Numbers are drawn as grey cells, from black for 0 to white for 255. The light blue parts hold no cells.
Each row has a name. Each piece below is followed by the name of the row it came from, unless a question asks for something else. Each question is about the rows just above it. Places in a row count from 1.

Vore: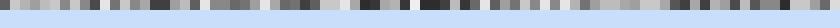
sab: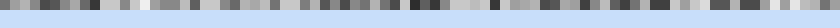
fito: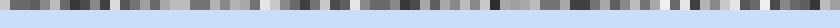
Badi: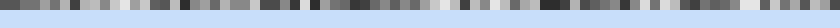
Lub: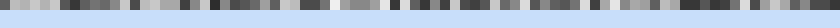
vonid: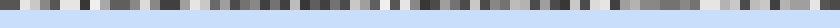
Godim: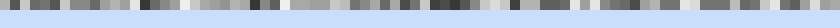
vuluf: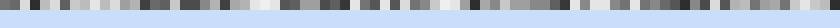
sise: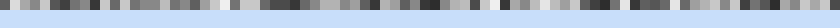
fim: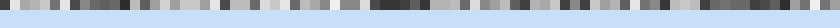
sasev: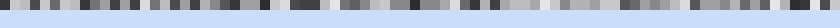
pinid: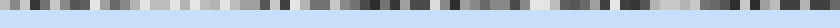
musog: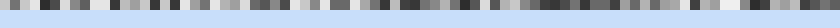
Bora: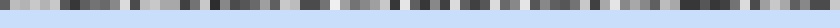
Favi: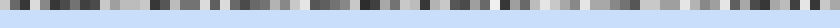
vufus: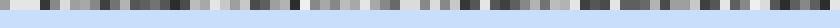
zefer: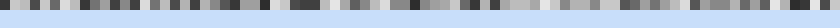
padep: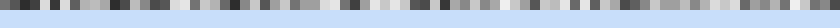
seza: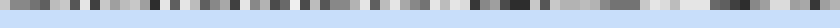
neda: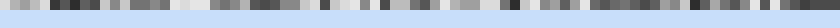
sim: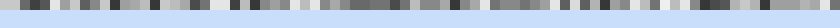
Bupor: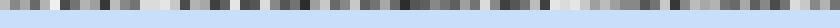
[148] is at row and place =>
Godim, 23
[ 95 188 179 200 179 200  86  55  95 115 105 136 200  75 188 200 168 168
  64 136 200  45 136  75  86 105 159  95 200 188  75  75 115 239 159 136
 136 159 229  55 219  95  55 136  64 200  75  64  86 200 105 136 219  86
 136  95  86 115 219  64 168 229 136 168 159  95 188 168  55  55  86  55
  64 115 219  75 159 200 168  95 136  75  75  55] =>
Lub
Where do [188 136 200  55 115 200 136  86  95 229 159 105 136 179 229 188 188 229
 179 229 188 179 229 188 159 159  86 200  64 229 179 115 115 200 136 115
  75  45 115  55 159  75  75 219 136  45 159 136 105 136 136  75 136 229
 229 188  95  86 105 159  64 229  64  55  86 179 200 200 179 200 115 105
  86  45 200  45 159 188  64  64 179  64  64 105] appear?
pinid
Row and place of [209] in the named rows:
fim, 17
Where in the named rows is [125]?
sab, 31
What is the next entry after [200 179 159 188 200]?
[136]

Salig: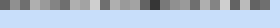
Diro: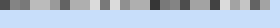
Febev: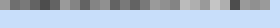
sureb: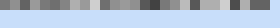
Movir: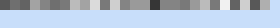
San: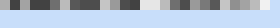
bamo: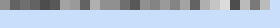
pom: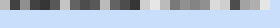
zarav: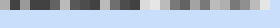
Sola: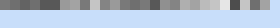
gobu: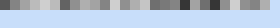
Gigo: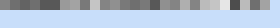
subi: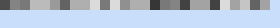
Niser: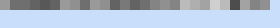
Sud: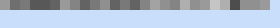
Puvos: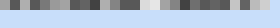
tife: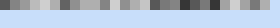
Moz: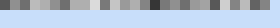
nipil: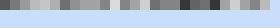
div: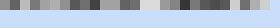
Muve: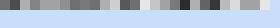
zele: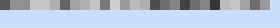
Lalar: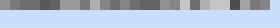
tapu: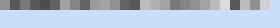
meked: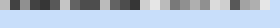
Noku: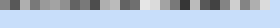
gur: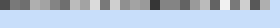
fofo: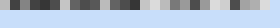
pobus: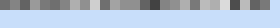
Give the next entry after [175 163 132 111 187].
[163]
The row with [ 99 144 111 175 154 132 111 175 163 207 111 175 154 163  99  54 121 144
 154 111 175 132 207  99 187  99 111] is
Salig
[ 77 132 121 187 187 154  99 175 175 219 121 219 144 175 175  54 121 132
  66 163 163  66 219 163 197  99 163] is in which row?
subi

